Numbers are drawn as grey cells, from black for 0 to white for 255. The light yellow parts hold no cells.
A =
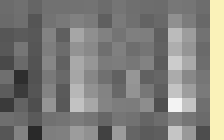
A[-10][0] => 108
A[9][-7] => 155
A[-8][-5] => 126
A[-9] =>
[106, 111, 85, 115, 121, 129, 123, 95, 122, 112, 99, 105, 144, 124, 104]
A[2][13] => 157
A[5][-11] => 105
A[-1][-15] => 86
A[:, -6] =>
[111, 112, 127, 110, 119, 150, 147, 124, 114, 101]
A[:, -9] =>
[115, 123, 143, 137, 150, 135, 146, 167, 117, 145]
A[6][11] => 95
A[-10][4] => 113
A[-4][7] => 131
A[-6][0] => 73
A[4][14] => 109
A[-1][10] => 91
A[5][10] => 97
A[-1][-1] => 77
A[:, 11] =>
[108, 105, 95, 98, 91, 102, 95, 79, 109, 94]
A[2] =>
[86, 91, 88, 131, 95, 166, 143, 129, 116, 127, 126, 95, 187, 157, 114]
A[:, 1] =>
[112, 111, 91, 118, 106, 46, 59, 99, 107, 131]
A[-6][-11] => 97
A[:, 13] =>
[117, 124, 157, 149, 170, 136, 157, 196, 117, 153]
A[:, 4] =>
[113, 121, 95, 108, 97, 105, 90, 88, 116, 128]
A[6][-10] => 183
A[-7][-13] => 86
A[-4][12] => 195
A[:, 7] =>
[108, 95, 129, 111, 123, 112, 131, 132, 102, 65]
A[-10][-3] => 119

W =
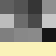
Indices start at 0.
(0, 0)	96
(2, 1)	136
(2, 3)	22
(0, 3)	143

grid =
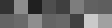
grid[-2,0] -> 51
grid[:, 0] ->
[51, 100]
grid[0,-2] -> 97
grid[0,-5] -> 78

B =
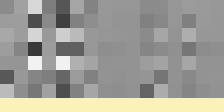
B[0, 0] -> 139
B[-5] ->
[168, 157, 213, 153, 206, 186, 152, 150, 149, 148, 139, 166, 148, 174, 151, 151]
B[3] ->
[157, 133, 57, 156, 95, 96, 151, 142, 144, 147, 133, 139, 144, 118, 140, 143]
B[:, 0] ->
[139, 156, 168, 157, 149, 88, 187]
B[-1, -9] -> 144
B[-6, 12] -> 150
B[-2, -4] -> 146
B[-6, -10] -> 142
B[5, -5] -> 117
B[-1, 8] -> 142
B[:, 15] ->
[152, 151, 151, 143, 147, 148, 146]
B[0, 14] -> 154
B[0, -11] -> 165
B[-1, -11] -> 129
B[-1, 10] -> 100
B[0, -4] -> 150
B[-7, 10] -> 139
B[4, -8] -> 147
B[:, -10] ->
[131, 142, 152, 151, 164, 129, 166]
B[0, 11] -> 140
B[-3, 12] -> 146
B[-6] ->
[156, 157, 76, 138, 64, 129, 142, 151, 148, 148, 129, 136, 150, 128, 153, 151]
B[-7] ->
[139, 161, 215, 125, 86, 165, 131, 152, 150, 150, 139, 140, 150, 155, 154, 152]

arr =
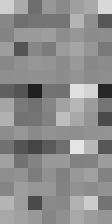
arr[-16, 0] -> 207
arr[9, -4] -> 143
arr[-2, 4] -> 136
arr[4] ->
[136, 144, 150, 148, 139, 153, 136, 140]
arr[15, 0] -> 168
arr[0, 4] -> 138
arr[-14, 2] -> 154
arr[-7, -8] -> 141
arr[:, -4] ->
[138, 116, 141, 155, 139, 140, 113, 162, 190, 143, 111, 153, 128, 130, 136, 144]
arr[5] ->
[142, 143, 145, 145, 140, 147, 139, 142]
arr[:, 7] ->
[216, 87, 141, 121, 140, 142, 39, 116, 74, 147, 87, 156, 130, 146, 115, 149]
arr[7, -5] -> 133
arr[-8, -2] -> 149
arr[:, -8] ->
[207, 135, 132, 157, 136, 142, 96, 165, 177, 141, 113, 161, 142, 133, 180, 168]
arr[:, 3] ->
[150, 117, 158, 123, 148, 145, 115, 133, 129, 146, 90, 153, 145, 150, 137, 133]
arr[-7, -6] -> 138
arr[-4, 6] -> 160
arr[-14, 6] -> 140
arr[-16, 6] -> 169
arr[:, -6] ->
[110, 117, 154, 135, 150, 145, 32, 113, 116, 138, 69, 131, 124, 150, 75, 153]
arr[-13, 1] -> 84
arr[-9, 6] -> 156
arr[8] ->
[177, 115, 116, 129, 190, 168, 149, 74]
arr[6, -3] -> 224
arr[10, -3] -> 228
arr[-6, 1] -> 84
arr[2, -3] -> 150
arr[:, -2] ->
[169, 143, 140, 150, 136, 139, 212, 156, 149, 146, 184, 130, 160, 140, 204, 156]
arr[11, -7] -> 114
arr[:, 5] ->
[159, 180, 150, 165, 153, 147, 224, 183, 168, 142, 228, 129, 152, 146, 178, 168]

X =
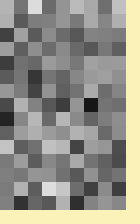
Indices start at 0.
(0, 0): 180
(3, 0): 157
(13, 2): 93
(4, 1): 113
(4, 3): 155
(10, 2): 113
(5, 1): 117
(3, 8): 95
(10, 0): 195
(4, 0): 61
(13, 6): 64
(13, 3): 221
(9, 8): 140
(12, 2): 149
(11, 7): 97
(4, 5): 120
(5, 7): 159
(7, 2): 130
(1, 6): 170
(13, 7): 139
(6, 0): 151
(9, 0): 96
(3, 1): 95
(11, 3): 136
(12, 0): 127
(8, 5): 138
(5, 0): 91
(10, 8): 77
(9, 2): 175
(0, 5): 186
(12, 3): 146
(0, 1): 116
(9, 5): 178
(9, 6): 166
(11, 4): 118

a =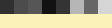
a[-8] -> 48
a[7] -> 213
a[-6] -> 86
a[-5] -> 18
